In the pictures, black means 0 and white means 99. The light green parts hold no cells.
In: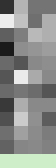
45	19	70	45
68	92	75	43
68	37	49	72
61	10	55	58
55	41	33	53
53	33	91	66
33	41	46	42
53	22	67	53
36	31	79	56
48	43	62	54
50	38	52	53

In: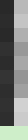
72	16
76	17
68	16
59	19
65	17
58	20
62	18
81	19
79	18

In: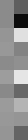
37	54
5	54
87	58
51	59
56	54
89	61
40	53
70	60
58	59
39	58

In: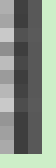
34	68	25
34	64	24
35	78	32
34	55	24
34	73	28
34	60	24
34	71	26
35	78	30
34	58	24
34	62	24
34	66	24

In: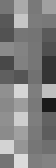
62	46	66	47
47	34	77	48
35	32	46	45
31	54	51	46
20	28	50	46
20	37	33	44
74	56	83	49
10	53	61	47
38	56	80	49
36	54	62	47
43	82	58	46
51	45	85	49

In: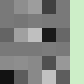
47	47	55	61	25
47	47	46	48	47
40	39	62	74	10
47	47	47	47	48
59	54	55	53	31
36	7	36	53	75

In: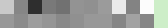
98	78	52	18	47	44	57	56	60	91	51
52	59	54	61	58	53	56	59	59	52	63

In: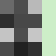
72	41	30
28	18	28
77	76	30
19	29	13

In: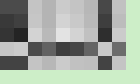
75	29	29	76	70	79	76	71	28
73	22	25	77	70	82	78	72	24
79	20	14	82	72	88	82	75	18
42	77	79	29	38	24	27	39	78
76	26	26	76	71	79	75	74	26
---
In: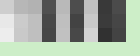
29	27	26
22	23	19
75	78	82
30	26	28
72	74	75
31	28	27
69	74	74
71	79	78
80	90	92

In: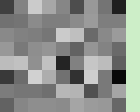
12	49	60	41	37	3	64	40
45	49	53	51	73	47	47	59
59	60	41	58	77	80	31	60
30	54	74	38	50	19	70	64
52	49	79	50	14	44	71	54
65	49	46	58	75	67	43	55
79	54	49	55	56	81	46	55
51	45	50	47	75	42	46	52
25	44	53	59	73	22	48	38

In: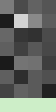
33	36	29	28	24	31	13
38	53	19	34	44	35	35
29	82	21	25	45	18	38
48	11	40	37	10	37	26

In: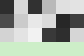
88	24	83
87	15	18
72	85	22
19	90	94
84	79	88
18	29	82

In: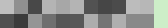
71	53
73	53
29	68
27	45
32	67
70	34
65	33
70	43
28	58
56	23
74	31

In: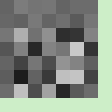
42	46	51	20	37	26	42
42	35	20	78	51	76	35
39	43	18	46	57	74	15
46	39	56	51	30	22	63
45	47	44	15	46	38	30
48	38	68	50	26	11	74
39	40	46	33	39	36	42

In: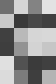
88	25	84	77	25	70
51	28	83	82	23	24
83	22	72	57	32	48
43	78	25	24	87	85

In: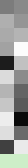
53	58	70	98	75	54	39	35	4	41	91
48	68	66	63	11	85	70	77	92	86	25
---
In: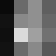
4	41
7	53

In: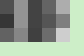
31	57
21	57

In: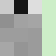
79	8
56	63

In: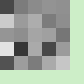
28	48
79	60

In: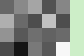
40	53
68	41

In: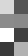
84	33
54	53

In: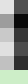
88	31
61	4

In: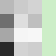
72	79
43	86
